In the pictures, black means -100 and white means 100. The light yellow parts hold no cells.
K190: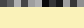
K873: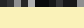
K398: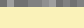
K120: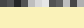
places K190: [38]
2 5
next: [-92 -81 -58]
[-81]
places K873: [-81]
7 9 10
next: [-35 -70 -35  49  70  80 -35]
[-24]
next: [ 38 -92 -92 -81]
[-58]
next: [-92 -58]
[-81]
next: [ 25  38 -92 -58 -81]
[25]

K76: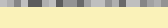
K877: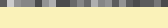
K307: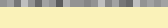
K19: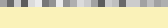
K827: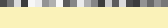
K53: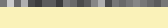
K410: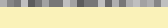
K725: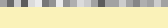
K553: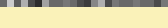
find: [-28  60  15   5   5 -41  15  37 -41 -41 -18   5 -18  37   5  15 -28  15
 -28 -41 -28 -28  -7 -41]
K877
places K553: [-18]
0 7 8 10 17 18 20 21
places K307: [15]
0 4 7 10 11 13 20 22
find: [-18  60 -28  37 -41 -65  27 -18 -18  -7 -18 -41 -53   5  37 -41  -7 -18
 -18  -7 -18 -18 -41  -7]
K553

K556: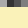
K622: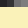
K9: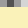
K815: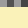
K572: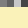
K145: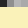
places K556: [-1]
3
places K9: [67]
3

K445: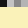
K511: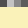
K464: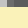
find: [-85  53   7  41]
K445
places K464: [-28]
2 3
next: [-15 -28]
[-28]

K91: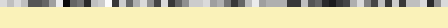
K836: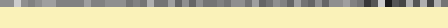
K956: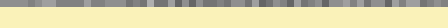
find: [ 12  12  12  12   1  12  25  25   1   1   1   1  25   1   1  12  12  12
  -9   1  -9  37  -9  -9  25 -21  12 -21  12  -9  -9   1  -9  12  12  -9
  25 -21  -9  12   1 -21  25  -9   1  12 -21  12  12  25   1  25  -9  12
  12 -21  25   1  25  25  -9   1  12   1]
K956
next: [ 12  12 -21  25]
[1]
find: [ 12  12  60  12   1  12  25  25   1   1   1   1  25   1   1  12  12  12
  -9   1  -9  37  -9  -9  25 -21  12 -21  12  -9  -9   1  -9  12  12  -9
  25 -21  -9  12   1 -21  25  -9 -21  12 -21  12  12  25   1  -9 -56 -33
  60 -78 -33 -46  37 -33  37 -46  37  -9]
K836
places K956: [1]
4 8 9 10 11 13 14 19 31 40 44 50 57 61 63
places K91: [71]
0 2 20 23 29 51 60 63

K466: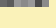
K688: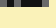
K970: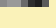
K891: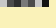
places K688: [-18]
0 2 6
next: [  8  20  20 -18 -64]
[-76]
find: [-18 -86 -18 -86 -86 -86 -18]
K688

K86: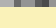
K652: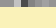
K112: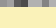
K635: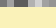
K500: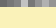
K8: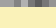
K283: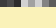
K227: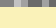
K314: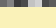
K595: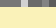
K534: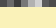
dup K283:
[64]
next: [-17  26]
[-17]

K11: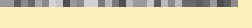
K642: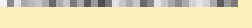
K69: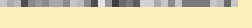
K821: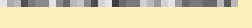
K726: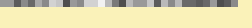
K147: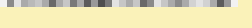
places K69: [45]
2 11 31
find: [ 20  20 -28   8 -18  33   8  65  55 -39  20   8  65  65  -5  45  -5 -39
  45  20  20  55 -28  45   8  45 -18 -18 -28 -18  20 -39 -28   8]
K11
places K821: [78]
0 7 15 24
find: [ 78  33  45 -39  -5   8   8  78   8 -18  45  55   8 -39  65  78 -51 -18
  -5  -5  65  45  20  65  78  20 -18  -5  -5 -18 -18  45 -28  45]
K821

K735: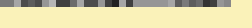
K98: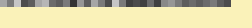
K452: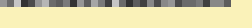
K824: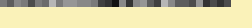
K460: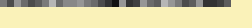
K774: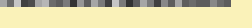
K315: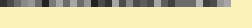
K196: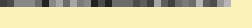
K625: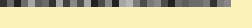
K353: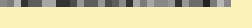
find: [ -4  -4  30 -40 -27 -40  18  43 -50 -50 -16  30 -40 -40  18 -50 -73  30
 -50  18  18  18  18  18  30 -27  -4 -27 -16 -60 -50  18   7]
K735
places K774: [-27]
8 12 19 24 26 28 29 32
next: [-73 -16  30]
[-27]
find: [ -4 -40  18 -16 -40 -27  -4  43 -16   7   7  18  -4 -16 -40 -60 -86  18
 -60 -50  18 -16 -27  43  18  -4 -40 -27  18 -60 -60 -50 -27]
K460

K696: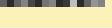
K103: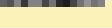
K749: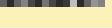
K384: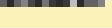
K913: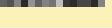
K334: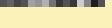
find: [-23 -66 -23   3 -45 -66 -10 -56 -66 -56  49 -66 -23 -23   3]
K384
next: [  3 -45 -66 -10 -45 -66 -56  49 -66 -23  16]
[3]
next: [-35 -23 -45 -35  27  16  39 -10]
[-56]
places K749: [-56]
9

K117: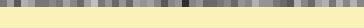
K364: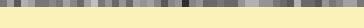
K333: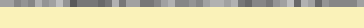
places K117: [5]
7 10 22 24 27 32 35 43 49 51
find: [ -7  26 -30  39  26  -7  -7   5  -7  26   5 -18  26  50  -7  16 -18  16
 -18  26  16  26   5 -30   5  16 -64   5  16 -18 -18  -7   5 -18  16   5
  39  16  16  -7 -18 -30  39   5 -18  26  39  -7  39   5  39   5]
K117

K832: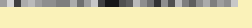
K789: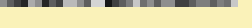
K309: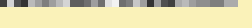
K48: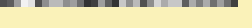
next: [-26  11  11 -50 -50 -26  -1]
[-1]
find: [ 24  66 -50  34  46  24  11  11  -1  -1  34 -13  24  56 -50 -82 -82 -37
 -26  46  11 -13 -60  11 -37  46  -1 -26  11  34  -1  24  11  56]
K832
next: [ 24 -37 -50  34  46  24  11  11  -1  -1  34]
[34]
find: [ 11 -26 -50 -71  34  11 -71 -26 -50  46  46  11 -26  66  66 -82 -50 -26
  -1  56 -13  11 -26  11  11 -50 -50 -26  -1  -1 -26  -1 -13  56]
K789
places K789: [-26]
1 7 12 17 22 27 30
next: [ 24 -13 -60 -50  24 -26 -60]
[56]

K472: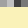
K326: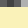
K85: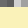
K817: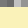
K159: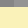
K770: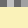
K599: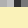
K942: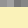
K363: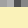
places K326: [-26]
0 2
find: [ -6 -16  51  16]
K817
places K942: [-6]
2

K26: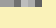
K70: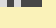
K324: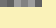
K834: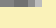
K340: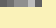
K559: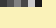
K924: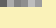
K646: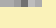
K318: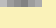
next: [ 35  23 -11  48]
[35]
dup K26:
[23]
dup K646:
[35]
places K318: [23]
1 4
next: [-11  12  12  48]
[-24]

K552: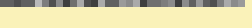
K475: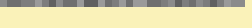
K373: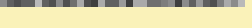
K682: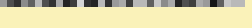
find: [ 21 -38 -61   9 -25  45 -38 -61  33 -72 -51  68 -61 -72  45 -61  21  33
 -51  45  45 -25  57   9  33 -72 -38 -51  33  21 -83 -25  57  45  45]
K682
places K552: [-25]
0 1 3 4 15 16 27 29
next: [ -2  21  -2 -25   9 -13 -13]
[21]

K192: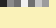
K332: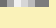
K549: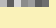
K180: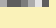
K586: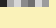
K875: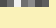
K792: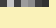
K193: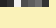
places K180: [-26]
1 2 6
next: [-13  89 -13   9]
[-39]

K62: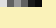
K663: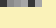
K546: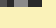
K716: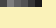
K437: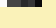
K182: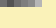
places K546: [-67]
1 4 5
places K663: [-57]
0 4
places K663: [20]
2

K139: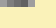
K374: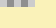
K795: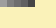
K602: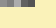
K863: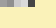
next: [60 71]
[-46]
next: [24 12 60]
[71]
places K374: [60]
0 2 4
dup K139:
[24]
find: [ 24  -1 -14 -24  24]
K139

